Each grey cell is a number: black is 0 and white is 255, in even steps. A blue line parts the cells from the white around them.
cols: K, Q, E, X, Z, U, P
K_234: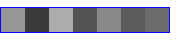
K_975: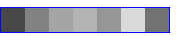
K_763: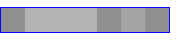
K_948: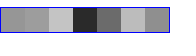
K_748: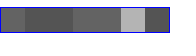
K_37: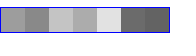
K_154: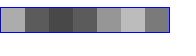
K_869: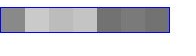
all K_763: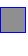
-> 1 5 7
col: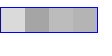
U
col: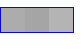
E
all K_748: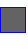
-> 1 4 5

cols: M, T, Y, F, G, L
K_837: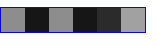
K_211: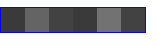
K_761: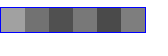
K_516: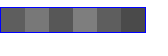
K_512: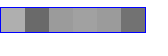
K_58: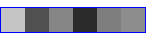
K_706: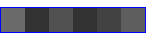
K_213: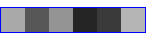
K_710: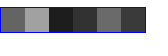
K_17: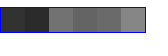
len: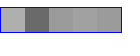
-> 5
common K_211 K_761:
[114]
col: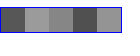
Y
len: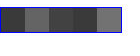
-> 5
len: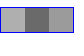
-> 3

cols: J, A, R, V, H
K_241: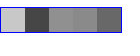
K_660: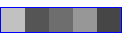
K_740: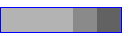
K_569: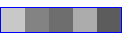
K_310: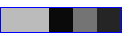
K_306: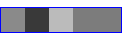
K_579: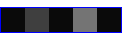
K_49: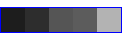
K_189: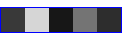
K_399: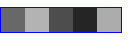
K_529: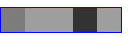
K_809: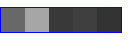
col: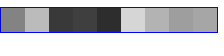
A
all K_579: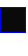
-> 1 3 5
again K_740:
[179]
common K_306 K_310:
[187]
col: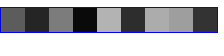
H
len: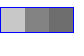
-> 3

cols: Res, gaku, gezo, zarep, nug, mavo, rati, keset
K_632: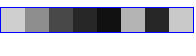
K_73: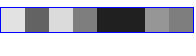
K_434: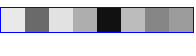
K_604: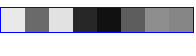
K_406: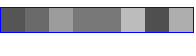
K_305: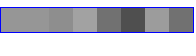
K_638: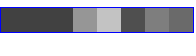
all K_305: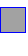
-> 4
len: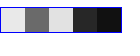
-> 5
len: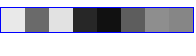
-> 8
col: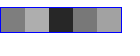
zarep
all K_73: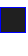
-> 5 6
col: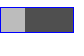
mavo

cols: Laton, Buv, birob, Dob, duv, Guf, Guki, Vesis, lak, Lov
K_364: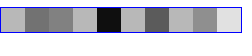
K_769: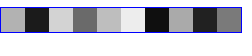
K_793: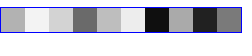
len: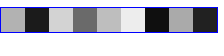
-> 9
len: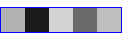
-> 5
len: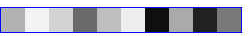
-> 10
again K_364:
[184]
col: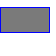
Lov
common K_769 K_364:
[15]
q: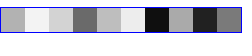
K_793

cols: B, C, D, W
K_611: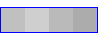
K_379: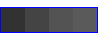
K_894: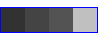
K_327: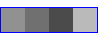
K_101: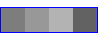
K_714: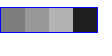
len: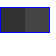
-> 2
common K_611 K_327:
[186]

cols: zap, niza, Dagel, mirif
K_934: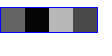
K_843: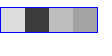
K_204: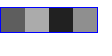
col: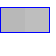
Dagel
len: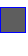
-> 1
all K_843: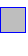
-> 3
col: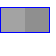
mirif

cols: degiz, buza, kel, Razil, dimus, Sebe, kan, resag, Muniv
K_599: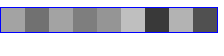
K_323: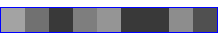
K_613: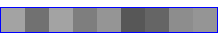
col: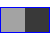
kel
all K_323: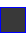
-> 3 6 7
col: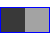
kel
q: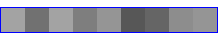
K_613
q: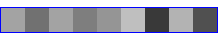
K_599

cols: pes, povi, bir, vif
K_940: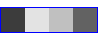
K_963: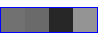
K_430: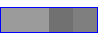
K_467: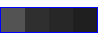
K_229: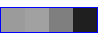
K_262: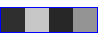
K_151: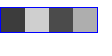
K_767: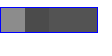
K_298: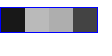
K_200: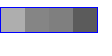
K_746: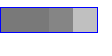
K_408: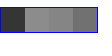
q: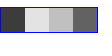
K_940
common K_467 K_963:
[39]
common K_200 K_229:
[127]
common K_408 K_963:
[113]
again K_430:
[155]

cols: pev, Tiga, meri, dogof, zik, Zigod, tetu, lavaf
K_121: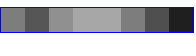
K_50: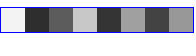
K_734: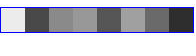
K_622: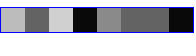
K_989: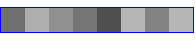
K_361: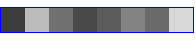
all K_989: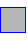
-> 6 8
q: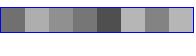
K_989
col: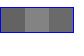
tetu

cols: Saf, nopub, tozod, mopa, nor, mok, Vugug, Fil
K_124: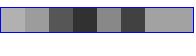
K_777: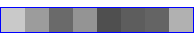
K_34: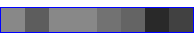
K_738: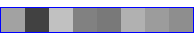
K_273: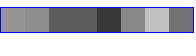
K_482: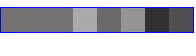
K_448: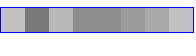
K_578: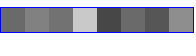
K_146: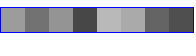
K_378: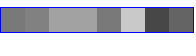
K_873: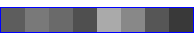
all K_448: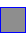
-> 4 5
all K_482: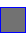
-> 1 2 3
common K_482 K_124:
[49]
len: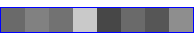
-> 8
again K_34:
[136]
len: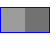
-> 2

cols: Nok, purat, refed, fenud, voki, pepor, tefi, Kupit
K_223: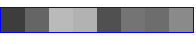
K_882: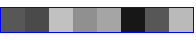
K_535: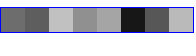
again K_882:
[87]
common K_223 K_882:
[186]

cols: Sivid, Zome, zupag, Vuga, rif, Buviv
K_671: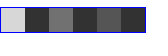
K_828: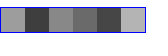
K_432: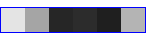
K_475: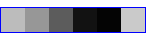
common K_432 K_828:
[180]
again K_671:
[50]

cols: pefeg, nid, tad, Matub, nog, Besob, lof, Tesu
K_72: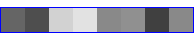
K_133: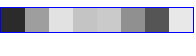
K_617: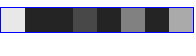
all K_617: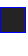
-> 2 3 5 7
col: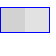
tad
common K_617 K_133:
[232]
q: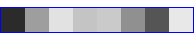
K_133
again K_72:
[137]

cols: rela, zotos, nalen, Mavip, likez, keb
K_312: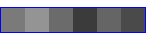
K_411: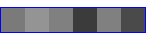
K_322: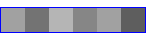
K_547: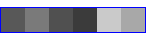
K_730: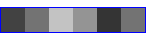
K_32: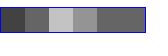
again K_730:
[115]
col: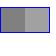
likez
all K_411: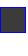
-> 4
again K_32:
[101]

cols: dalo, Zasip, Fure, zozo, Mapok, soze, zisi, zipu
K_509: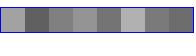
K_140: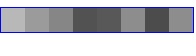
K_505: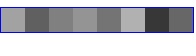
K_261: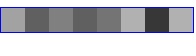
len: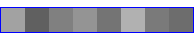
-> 8
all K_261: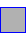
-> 6 8
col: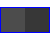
zisi
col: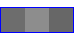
zipu

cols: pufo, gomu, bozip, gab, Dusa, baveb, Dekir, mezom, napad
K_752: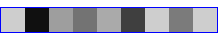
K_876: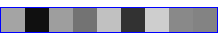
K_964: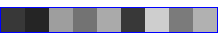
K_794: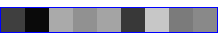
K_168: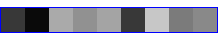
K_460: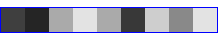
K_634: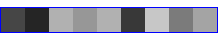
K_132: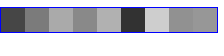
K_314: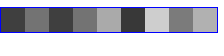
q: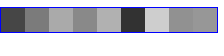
K_132
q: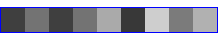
K_314
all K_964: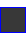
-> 1 6
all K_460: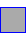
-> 3 5
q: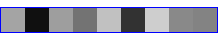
K_876

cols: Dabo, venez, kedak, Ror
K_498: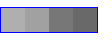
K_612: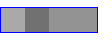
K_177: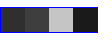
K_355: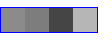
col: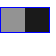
Ror
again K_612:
[147]
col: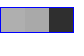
Dabo
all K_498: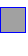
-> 2

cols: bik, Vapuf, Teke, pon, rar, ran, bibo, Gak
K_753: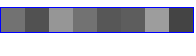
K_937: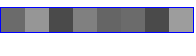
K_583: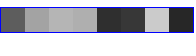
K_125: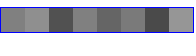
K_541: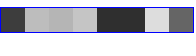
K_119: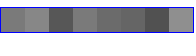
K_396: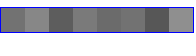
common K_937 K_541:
[101]
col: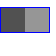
Vapuf
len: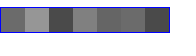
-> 7
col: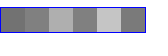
pon
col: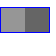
Gak

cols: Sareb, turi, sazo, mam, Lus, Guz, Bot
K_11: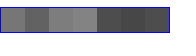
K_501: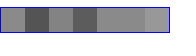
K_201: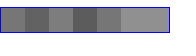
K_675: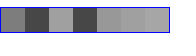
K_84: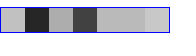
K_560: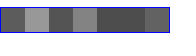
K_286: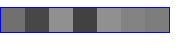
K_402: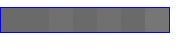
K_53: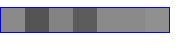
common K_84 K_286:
[65]
